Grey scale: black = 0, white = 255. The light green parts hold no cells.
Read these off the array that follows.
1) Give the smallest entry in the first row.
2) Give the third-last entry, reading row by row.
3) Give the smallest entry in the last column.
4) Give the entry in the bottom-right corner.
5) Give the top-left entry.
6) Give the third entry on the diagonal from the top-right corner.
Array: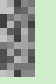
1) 64
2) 64
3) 64
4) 134
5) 194
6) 150

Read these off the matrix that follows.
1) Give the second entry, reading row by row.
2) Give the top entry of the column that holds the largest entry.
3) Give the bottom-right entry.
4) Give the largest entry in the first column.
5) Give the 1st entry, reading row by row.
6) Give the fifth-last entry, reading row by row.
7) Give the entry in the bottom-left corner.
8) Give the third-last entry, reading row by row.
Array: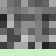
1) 114
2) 157
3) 61
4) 183
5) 157
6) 169
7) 61
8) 169

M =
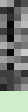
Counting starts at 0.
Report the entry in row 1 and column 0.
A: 50
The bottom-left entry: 35
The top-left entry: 174
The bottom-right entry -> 149
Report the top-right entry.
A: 76
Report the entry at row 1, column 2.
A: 105

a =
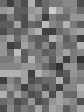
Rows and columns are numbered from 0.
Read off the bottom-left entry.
78
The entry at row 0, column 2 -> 106
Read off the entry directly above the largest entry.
122
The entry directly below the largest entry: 122
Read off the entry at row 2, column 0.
78
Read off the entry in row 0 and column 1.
63
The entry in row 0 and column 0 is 106
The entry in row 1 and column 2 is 93
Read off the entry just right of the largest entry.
162
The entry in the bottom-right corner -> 162
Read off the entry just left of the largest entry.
106
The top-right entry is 78
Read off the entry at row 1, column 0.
149
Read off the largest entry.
203
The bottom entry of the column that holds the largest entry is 162

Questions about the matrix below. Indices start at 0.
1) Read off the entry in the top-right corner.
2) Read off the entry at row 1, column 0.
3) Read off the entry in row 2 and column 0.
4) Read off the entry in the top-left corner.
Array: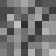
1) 87
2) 73
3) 73
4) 87
